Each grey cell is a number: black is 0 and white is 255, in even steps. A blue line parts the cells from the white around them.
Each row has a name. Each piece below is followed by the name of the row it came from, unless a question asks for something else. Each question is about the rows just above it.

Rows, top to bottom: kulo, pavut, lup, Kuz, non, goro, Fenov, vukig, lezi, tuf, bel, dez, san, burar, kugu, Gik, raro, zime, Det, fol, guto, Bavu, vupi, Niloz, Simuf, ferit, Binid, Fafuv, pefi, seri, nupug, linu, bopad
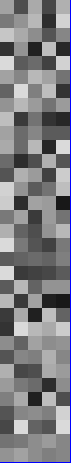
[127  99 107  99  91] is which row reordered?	Det
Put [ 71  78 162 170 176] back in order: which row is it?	kulo

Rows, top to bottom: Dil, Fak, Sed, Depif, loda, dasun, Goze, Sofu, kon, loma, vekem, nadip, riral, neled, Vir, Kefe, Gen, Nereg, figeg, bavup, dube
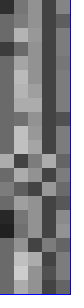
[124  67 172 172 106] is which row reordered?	Sofu
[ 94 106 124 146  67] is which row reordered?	Fak
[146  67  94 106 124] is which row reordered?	Fak

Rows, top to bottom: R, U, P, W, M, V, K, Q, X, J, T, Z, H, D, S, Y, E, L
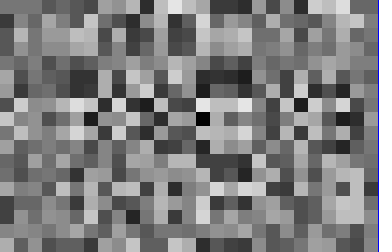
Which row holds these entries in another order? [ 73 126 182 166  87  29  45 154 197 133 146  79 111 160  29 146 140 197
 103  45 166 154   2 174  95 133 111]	X
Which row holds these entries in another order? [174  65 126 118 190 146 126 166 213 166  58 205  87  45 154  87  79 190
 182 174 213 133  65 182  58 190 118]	J
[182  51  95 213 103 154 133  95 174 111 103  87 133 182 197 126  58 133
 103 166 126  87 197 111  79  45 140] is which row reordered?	U

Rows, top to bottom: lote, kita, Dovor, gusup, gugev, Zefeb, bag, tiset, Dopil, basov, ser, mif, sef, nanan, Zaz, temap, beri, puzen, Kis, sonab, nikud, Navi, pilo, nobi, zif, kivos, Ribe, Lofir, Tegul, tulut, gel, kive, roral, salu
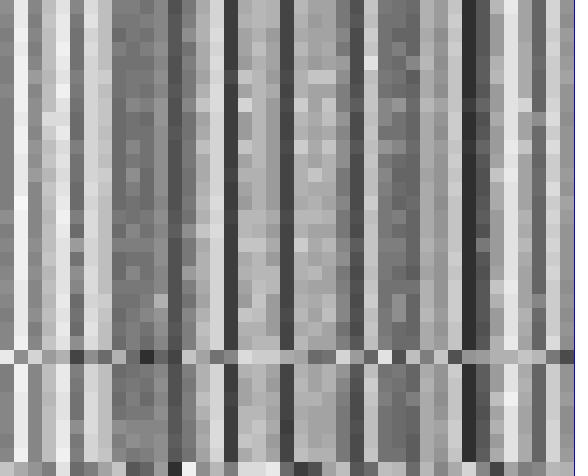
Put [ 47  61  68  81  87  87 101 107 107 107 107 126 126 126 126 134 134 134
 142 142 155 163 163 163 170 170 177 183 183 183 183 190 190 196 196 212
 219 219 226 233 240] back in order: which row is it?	zif
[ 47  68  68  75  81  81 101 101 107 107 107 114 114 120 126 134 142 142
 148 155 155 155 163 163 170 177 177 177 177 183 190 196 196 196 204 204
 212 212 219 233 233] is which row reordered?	sef

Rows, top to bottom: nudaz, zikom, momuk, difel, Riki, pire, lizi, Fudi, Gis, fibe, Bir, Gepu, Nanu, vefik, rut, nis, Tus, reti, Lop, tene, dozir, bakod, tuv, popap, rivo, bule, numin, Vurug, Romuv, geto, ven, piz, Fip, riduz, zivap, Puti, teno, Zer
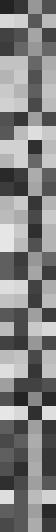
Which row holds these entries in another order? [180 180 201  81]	pire
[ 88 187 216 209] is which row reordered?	zikom
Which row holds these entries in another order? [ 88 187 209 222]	Puti
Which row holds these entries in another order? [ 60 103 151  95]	Lop
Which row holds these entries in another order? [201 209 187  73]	Fudi
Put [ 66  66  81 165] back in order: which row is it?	momuk
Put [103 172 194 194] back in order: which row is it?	Riki

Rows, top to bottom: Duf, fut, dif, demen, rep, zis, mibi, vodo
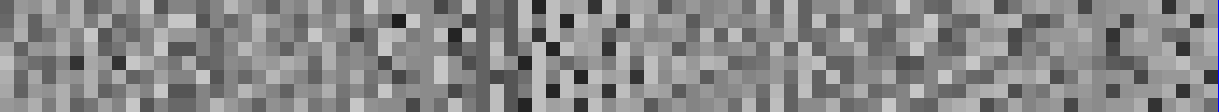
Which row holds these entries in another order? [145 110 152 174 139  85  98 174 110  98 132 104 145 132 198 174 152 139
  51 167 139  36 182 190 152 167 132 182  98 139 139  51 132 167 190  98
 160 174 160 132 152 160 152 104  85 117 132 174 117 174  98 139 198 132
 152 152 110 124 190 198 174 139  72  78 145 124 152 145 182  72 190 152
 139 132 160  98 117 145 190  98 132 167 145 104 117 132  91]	Duf
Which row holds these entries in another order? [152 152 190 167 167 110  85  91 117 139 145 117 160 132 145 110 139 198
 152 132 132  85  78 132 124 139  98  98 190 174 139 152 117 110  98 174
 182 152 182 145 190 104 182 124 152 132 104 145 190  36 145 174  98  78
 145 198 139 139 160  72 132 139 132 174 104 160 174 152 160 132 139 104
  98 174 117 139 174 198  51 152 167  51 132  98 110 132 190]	rep
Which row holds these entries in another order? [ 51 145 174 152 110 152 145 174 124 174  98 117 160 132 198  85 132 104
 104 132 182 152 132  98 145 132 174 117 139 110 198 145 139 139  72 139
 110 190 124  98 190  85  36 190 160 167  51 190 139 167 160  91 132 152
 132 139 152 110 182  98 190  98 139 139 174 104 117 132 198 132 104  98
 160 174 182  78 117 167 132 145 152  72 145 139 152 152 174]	vodo

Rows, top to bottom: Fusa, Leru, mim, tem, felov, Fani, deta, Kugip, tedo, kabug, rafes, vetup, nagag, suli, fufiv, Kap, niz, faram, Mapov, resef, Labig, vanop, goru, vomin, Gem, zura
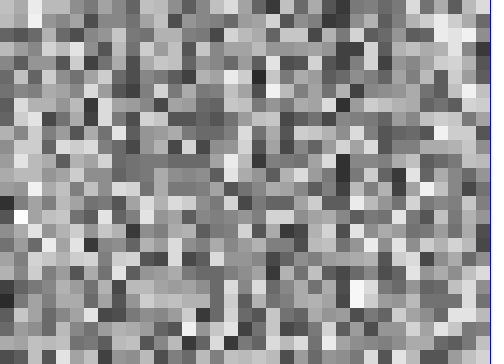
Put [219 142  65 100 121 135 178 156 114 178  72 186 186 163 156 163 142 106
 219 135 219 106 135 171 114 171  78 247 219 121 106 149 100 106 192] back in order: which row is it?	Labig
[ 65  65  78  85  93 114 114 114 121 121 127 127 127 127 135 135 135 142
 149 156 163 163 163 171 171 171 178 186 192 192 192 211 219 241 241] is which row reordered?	deta
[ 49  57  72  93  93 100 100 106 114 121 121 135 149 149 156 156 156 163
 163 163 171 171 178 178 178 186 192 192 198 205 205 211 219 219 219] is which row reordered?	Kugip
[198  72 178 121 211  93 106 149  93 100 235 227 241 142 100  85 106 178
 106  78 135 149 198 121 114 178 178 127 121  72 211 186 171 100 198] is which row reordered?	mim
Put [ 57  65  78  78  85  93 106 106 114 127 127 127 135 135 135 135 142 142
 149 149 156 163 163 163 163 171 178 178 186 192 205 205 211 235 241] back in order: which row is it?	Leru
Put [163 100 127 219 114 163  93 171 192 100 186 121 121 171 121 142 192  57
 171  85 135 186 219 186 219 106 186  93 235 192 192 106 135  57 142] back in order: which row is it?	Fusa
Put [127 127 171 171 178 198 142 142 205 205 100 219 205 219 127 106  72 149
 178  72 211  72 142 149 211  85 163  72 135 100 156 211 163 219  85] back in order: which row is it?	rafes

